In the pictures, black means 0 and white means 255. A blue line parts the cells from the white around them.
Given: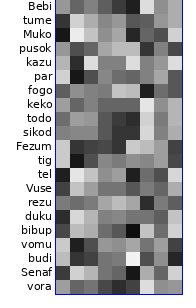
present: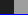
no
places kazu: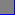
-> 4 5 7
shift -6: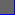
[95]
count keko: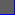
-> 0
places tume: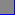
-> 4
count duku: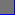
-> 2
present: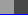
yes

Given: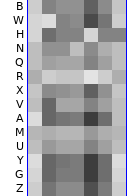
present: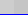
yes
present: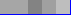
yes
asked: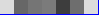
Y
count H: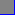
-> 4
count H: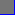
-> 0
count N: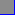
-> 1
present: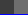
yes

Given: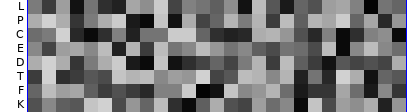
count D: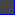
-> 4
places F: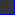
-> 21 22 27
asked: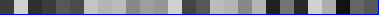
T
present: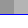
yes
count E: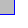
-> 5
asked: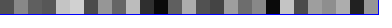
K
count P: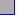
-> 4

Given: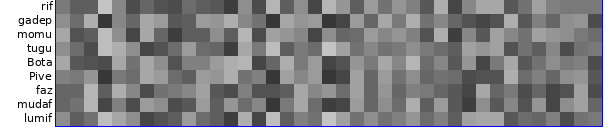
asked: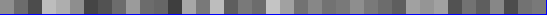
tugu
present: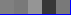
yes
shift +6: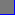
[127]
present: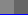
yes
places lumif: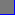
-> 39
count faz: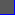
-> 2

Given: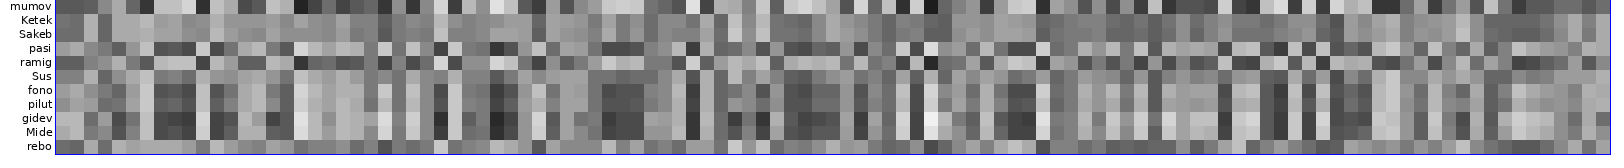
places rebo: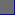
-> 1 4 22 26 45 52 61 74 90 107
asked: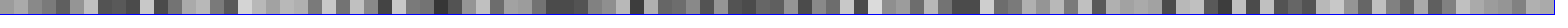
pasi
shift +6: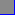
[143]
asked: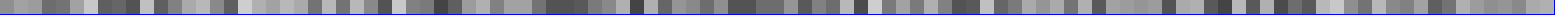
pilut

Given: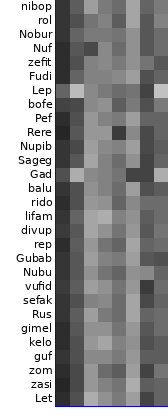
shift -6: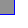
[139]
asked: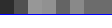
rido
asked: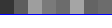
Rus
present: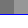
yes
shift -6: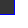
[47]
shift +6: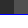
[51 86]

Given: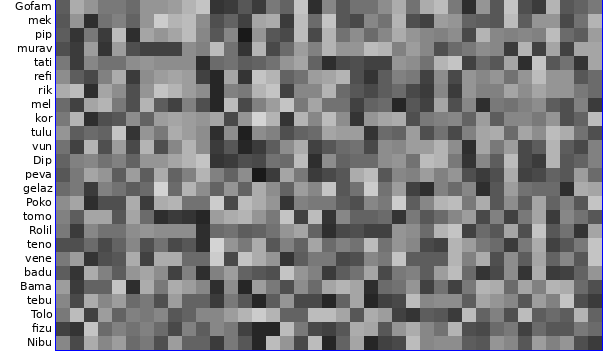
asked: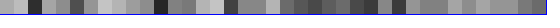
rik
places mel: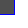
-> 6 11 29 37
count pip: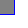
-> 3
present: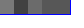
yes
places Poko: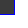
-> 7
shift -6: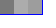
[115 166 151]

